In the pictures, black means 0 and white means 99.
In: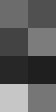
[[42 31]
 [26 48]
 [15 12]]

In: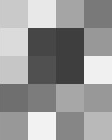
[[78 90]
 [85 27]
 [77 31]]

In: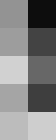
[[57  5]
 [61 26]
 [81 40]]

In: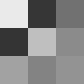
[[91 21]
 [20 74]
 [63 51]]

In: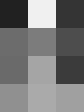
[[13 93]
 [42 48]
 [41 64]]

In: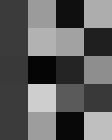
[[23 60]
 [23 69]
 [22  2]]
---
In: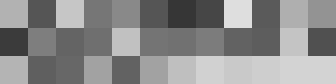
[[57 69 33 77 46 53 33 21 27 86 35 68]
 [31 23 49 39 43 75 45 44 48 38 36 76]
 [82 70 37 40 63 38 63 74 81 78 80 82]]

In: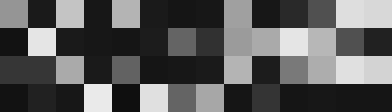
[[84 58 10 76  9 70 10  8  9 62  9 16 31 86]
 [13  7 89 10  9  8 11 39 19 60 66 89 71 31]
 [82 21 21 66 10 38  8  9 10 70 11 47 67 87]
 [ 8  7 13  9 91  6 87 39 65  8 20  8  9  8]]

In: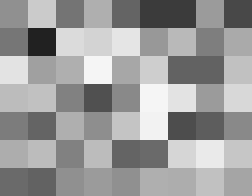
[[28 56 79 45 68 39 23 23 60]
 [66 46 13 85 82 89 59 72 49]
 [75 88 62 68 95 65 80 38 38]
 [84 73 75 50 31 53 95 88 60]
 [53 48 39 68 55 76 94 30 36]
 [77 67 73 50 73 39 41 83 91]
 [64 41 38 56 60 56 68 67 75]]

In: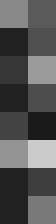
[[35 53]
 [31 13]
 [60 21]
 [30 13]
 [10 26]
 [79 57]
 [24 13]
 [47 13]]

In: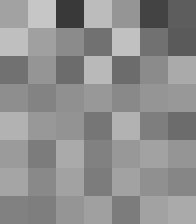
[[36 63 77 22 73 58 26]
 [35 74 62 54 44 75 44]
 [66 44 58 42 72 42 54]
 [59 55 51 56 59 53 58]
 [42 69 59 57 46 69 49]
 [58 60 48 66 50 59 63]
 [52 64 53 63 48 63 56]
 [66 50 49 58 62 48 63]]

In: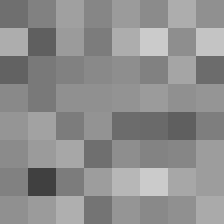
[[56 43 50 62 52 60 54 67]
 [76 67 37 60 48 67 79 55]
 [42 38 47 50 53 55 50 64]
 [58 53 47 56 56 57 60 56]
 [49 58 63 48 57 42 41 37]
 [61 54 60 65 43 55 51 52]
 [61 50 25 48 61 71 79 65]
 [66 56 60 68 45 58 53 56]]

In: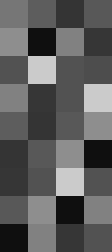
[[34 46 36 20]
 [21 55  6 50]
 [30 32 79 32]
 [79 50 21 32]
 [55 36 20 34]
 [ 6 20 34 55]
 [32 21 32 79]
 [50 34 55  6]
 [32  6 50 21]]
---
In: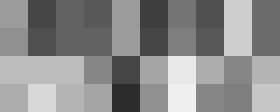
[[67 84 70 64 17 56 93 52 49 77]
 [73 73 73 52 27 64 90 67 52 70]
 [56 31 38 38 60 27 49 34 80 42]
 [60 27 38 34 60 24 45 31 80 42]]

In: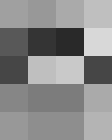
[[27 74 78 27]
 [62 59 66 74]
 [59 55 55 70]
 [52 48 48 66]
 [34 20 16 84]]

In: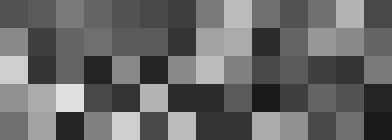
[[56 66 87 28 20 70 17 17 35 10 24 39 32 14]
 [43 63 14 50 80 28 73 20 20 66 56 28 43 10]
 [32 35 47 39 32 28 24 47 73 43 32 43 70 28]
 [53 24 39 43 35 35 20 63 66 17 39 59 53 39]
 [80 20 39 14 53 14 53 73 50 28 35 24 20 47]]

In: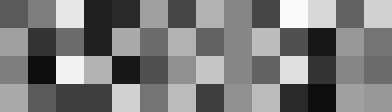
[[35 49 90 13 16 62 27 69 52 27 97 84 38 81]
 [66 35 24 24 81 45 73 24 56 73 16  5 62 59]
 [62 20 42 13 66 42 69 38 52 73 31  9 59 45]
 [49  5 94 69  9 31 56 77 52 38 87 20 52 42]]

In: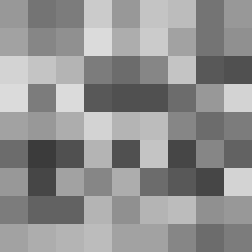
[[82 76 70 48 42 52 76 34 31]
 [63 67 70 73 63 63 52 42 48]
 [63 59 67 82 70 73 52 42 48]
 [63 52 56 85 67 79 63 45 56]
 [85 48 85 34 31 31 42 59 82]
 [59 45 48 79 59 76 73 45 59]
 [48 38 38 70 56 70 73 56 59]
 [59 27 63 52 67 42 34 27 82]
 [42 23 31 70 31 76 27 52 38]]

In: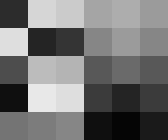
[[ 6 90 86 23 14 23]
 [17 83 79 64 67 60]
 [30 73 70 34 41 34]
 [45 48 52  6  2 10]
 [86 14 20 52 60 52]]

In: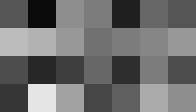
[[21 89 63 27 37 66 55]
 [73 69 59 44 48 52 59]
 [30 15 24 40 18 48 30]
 [33  4 55 48 12 40 33]]
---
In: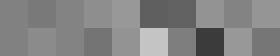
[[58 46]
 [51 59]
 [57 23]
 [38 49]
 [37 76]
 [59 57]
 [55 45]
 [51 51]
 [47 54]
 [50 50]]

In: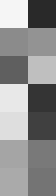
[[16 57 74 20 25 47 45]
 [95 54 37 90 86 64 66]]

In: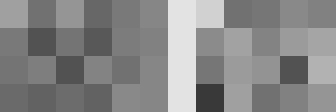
[[50 64 69 58]
 [53 60 32 50]
 [46 51 57 44]
 [44 63 60 62]
 [81 54 46 22]
 [88 88 88 88]
 [52 50 52 52]
 [47 48 44 53]
 [40 34 51 38]
 [58 45 32 42]
 [44 32 49 38]
 [62 47 45 41]]

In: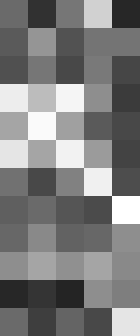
[[15 45 27 23 28 26 30 99 55 53 49 89]
 [81 45 47 55 35 60 93 29 40 64 55 28]
 [46 32 28 95 62 94 50 33 38 56 14 39]
 [19 58 46 73 97 64 28 41 53 64 20 24]
 [41 35 31 92 64 89 44 37 40 55 15 41]]

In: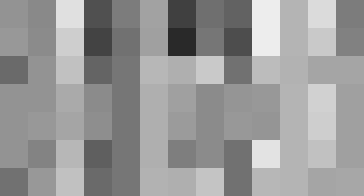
[[48 50 64 62 62 62 65]
 [85 78 64 81 80 75 64]
 [70 70 69 70 70 70 70]
 [92 92 73 59 58 88 71]
 [38 30 44 58 59 44 44]
 [43 46 78 54 54 54 76]
 [25 16 68 62 60 49 68]
 [63 62 71 68 68 68 69]
 [48 44 46 46 46 46 46]
 [31 26 39 54 55 37 41]
 [87 80 75 66 64 71 75]
 [53 54 57 57 59 51 59]
 [57 59 41 57 57 57 44]]

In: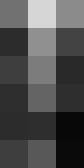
[[54 26 16 18  3  4]
 [83 56 48 39 18 34]
 [44 17 24 18 17 24]]
